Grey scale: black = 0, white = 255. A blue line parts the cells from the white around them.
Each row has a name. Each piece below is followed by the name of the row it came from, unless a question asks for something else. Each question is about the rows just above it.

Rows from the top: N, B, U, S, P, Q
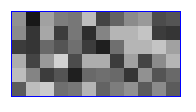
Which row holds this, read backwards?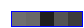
P
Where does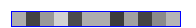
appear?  S
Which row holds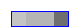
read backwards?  U

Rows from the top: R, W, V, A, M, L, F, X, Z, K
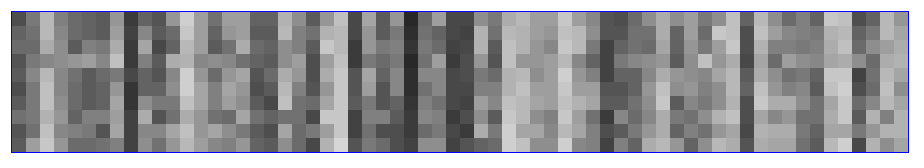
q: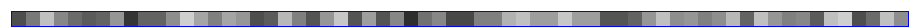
L
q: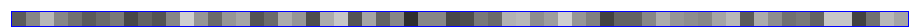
M
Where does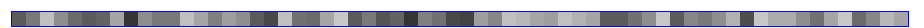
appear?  F
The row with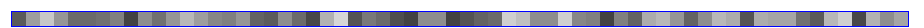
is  K
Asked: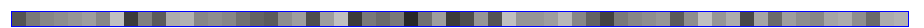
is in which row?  A
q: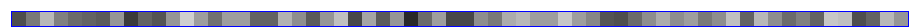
R

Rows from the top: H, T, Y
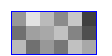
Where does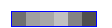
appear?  T
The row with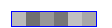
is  Y
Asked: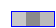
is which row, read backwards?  H
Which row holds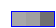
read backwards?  T

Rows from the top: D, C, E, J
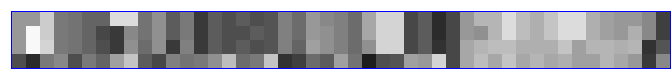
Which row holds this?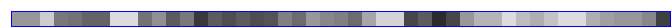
D
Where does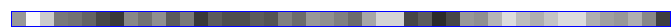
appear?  C
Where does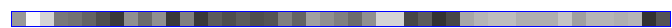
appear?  E
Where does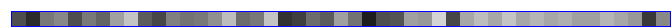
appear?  J

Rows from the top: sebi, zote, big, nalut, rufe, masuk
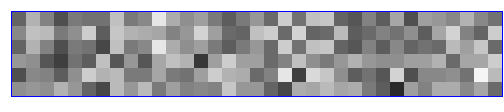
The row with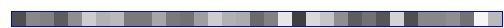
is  rufe
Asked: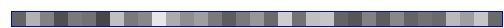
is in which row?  big

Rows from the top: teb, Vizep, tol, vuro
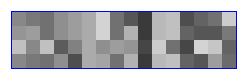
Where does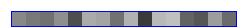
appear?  vuro
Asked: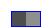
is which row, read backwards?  vuro
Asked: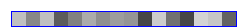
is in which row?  tol

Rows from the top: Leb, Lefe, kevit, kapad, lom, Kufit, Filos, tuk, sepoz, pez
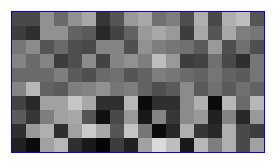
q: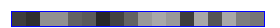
Lefe
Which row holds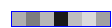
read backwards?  pez
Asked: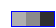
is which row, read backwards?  Filos
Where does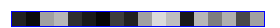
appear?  pez
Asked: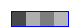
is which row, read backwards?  pez
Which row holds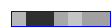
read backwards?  Filos

